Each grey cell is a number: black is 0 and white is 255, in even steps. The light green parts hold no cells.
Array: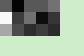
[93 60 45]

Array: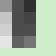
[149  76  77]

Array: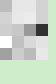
[189 232 153 227]

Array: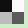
[14 91]

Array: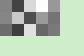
[131 200 224]

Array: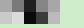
[169 219]

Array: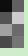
[ 13 204]

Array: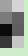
[161  98]
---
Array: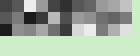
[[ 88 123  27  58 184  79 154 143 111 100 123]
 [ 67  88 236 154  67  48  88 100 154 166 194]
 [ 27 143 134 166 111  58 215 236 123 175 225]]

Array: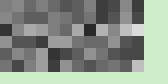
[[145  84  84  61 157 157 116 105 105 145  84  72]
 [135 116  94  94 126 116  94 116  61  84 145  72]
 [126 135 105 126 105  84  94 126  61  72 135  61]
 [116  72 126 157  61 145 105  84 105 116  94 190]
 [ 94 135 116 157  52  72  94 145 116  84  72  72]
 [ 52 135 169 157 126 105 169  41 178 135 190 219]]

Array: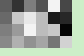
[[136 176 145 165 117 210]
 [126 154 243 188 200   5]
 [105 200 232 188  27  39]
 [ 93  50 126  82 243  71]]

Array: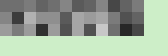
[[155 123 155  48 155  81 166  81 199 111  39  71]
 [133  60 177 143 143  90 166 155 166 123  81  99]
 [111 111 123  99 111 133  90  99 133  71  99 123]]

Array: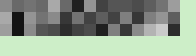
[[169  20 148 115 138  55 115  66  94  66 127  55 127 148  94]
 [157  20 138  85  76  44  66  76  32 127  55 138 179 202  44]
 [138 105 115 105 169 105  32 148  66  85  85  76  94 115 157]]

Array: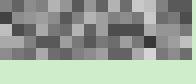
[[190  77  99 169 120 109 179  99 158  77  77  77 169 149 149 120]
 [169 169 129  89  89 158 120  89 120 109 158 120  55 140 158 190]
 [140 120 109 169 109  99 129 140 158  99  99 169 212 120 140 109]
 [129  99 140 129 179 149  89 149  99 179 109 200 190 129  89  89]
 [ 66 140 149 158 140  89 129 179 158 129 140 120 200 109 120  77]]
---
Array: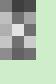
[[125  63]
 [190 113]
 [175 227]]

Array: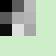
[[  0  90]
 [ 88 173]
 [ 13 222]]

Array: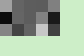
[[161 100]
 [ 11 101]
 [132  68]]

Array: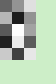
[[100 147]
 [182  28]
 [ 89 253]]

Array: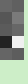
[[103  96]
 [ 86 122]
 [ 91 103]]

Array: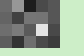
[[107 151]
 [100  65]
 [110 123]]

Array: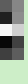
[[ 93 134]
 [ 32 141]
 [246 208]]

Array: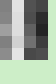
[[129 226]
 [133 222]
 [159 221]]

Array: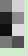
[[122 211]
 [ 33 140]
 [ 14 221]]
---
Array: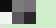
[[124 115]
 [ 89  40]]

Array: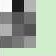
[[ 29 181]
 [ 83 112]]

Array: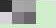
[[168 164]
 [129 105]]

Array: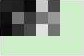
[[ 32  11]
 [117  57]]

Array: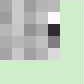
[[201 158]
 [201 172]]

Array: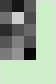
[[ 22  90]
 [206  76]]
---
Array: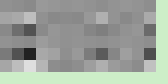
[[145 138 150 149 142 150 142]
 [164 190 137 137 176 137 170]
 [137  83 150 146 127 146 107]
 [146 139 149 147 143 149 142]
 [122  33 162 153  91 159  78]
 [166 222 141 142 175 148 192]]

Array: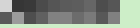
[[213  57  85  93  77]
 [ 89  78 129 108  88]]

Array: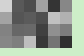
[[211  77  52]
 [163  91 193]
 [130 105 144]
 [134 190 116]]

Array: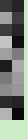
[[ 56]
 [162]
 [ 60]
 [195]
 [160]
 [ 27]
 [121]
 [140]
 [ 44]
 [180]]

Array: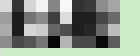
[[217 213 133  51 140]
 [157 116  63  30  70]
 [171 213 100  29 104]
 [140  85   8  74  10]]

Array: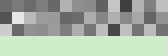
[[108 108 104 143  96  63 128]
 [ 83 186 154 107 133 137 101]
 [204 145 156 172 189 190 187]]

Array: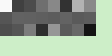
[[249  76 136 179]
 [ 85  97  92  90]
 [ 77 124 150 104]]

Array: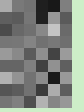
[[171 115  24]
 [ 95 118 151]
 [ 75 112 196]
 [118 132 120]
 [154  91  67]
 [101 128 145]
 [177 114  26]
 [ 85 114 172]
 [117  79 133]]
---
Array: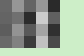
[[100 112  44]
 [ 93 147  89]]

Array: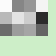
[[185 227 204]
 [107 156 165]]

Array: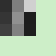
[[ 53 144  29]
 [ 63 129  30]]

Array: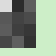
[[88 67 75]
 [92 63 55]]

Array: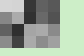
[[135 171  49]
 [ 97  47 165]]

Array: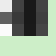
[[ 96  57  25]
 [251  68  26]]

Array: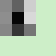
[[142   6 216]
 [134  53 117]]
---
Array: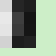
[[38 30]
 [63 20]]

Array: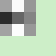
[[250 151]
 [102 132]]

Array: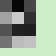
[[  6  71]
 [201  49]]

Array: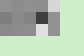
[[140 143]
 [138 131]]

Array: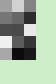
[[209 131]
 [102  45]]

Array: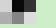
[[ 10  51]
 [132 220]]
